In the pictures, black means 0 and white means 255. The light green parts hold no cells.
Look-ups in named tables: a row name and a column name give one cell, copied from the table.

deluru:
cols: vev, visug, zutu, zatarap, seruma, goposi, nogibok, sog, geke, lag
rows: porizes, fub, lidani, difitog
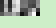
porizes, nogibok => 115
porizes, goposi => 113
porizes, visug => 181
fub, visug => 153
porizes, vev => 45
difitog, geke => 249
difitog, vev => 89
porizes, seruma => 234
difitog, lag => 2
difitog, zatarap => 172
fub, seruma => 221
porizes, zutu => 39
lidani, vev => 52
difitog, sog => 164
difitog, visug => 137
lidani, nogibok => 74
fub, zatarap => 175
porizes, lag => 139
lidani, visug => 188
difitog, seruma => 133

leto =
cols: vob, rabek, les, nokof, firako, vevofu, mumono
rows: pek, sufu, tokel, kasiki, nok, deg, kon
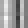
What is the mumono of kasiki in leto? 126
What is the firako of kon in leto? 74
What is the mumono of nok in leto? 121
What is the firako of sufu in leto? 65
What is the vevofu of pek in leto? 192
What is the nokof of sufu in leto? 145
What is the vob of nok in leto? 178
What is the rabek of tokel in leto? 225
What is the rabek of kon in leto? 220

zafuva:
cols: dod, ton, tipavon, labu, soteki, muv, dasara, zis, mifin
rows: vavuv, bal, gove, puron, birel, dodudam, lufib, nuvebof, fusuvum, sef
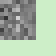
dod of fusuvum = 99
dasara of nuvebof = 89
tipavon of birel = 136
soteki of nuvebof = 185
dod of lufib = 130
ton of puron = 147
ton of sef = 114
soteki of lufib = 179
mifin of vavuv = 114
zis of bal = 123
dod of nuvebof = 67
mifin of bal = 134
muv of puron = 126
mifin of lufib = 125
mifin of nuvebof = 131
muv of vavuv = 122

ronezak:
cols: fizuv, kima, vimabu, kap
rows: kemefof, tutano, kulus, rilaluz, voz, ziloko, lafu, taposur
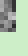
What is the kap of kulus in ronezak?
55
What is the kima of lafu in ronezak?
148
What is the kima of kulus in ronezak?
119
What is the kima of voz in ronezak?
100
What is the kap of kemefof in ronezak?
51
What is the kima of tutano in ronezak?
134
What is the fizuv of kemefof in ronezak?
168
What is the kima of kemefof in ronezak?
118
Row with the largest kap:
voz

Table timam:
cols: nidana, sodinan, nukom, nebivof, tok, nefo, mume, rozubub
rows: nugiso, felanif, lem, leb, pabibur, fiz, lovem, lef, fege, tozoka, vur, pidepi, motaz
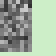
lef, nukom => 174
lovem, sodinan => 159
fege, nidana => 128
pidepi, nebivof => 103
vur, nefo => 156
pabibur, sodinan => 88
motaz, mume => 106
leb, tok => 98
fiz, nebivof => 98
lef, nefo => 168
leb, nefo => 141
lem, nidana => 77
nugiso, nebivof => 101
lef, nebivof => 64
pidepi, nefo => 158
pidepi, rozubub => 142
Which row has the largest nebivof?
felanif

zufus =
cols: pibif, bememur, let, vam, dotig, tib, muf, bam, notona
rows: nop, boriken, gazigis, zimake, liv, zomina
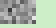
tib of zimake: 128
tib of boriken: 177
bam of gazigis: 156
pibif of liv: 150
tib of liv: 144
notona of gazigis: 118
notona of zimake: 144
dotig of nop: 179
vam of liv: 110
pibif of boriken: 151
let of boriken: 158
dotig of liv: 192
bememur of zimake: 175
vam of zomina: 88
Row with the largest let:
liv

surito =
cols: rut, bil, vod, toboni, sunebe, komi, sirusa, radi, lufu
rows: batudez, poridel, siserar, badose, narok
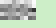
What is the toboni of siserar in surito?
154
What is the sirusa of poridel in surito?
169
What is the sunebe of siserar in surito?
117
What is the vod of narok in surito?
151
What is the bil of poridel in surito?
157
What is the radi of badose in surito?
193
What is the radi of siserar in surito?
96
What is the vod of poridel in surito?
135
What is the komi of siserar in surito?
148
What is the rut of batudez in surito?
236
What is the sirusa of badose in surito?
141
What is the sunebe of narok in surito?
117
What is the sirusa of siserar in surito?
151
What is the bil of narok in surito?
110
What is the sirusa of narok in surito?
234
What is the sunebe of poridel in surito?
181
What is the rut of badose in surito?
211
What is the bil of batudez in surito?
225
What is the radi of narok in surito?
107
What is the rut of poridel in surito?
152

